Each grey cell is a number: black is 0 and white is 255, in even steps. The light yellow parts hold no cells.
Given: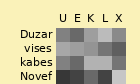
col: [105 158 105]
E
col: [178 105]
K
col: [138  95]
X
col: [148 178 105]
K
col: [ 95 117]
X
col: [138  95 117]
X
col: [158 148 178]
K

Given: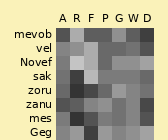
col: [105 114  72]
D
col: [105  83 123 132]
A
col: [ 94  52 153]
R

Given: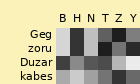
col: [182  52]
Z
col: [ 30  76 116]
T
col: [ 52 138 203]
H
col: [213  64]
B

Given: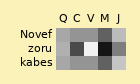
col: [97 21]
M
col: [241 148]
V
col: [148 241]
V
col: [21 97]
M
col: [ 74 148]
C
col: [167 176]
Q

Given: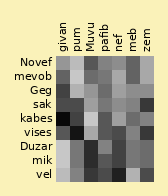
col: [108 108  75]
zem
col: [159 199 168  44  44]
Muvu
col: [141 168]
nef
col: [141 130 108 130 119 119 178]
meb
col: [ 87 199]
givan
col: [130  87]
pafib

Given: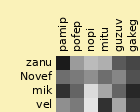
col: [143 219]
nopi
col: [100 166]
guzuv
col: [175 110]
mitu

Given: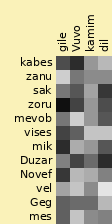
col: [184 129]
dil
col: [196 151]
kamim
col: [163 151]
kamim
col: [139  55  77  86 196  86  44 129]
dil
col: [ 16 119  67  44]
gile
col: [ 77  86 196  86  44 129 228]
dil

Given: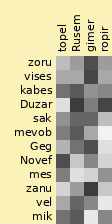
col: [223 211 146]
ropir
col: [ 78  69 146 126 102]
gimer

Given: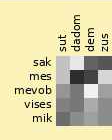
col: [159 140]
zus
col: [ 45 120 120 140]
dadom
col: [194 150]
sut
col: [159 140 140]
zus

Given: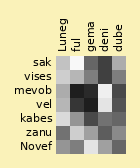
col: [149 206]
ful
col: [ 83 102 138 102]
dube

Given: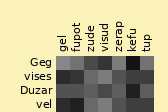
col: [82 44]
gel
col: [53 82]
fupot
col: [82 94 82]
zerap
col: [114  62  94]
tup
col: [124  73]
visud
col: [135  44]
gel

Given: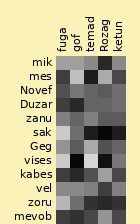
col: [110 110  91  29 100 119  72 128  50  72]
ketun
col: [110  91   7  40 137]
gof
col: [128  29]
temad
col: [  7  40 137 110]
gof

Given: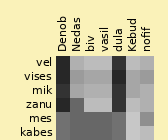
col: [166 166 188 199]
Kebud
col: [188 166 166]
Kebud
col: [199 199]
Kebud
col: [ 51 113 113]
dula
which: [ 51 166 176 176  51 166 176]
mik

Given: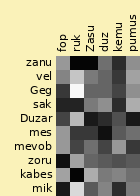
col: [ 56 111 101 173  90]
Zasu
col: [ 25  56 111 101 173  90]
Zasu
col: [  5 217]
ruk
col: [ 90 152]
kemu

